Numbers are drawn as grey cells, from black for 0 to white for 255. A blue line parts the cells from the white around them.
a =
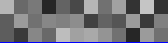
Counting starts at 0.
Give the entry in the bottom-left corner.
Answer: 93
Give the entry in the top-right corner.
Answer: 51
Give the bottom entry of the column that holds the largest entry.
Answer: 155
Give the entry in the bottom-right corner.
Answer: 113
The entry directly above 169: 65
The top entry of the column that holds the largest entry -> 197
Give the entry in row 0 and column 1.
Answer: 105
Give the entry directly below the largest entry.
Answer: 58
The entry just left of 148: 169
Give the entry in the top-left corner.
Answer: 182

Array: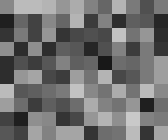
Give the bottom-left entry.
87
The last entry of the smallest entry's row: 158
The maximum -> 201
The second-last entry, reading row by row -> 52
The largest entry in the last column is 165
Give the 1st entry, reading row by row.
136
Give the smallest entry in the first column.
31
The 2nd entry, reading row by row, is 187
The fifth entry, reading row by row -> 150
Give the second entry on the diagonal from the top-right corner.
87
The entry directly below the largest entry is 187
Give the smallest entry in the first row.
80
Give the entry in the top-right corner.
122
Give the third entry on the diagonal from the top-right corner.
115
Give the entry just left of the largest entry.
143
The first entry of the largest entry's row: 66
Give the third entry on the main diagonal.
66
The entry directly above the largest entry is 150
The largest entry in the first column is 187
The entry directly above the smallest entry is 80

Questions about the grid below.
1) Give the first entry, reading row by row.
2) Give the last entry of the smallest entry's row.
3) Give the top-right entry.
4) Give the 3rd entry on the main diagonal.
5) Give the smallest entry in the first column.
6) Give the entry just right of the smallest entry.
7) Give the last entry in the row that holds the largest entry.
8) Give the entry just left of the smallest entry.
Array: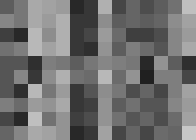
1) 93
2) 70
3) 191
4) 184
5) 63
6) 126
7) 199
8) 147

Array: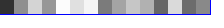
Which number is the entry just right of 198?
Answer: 177
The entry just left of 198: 164
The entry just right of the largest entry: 224
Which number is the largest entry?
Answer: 252
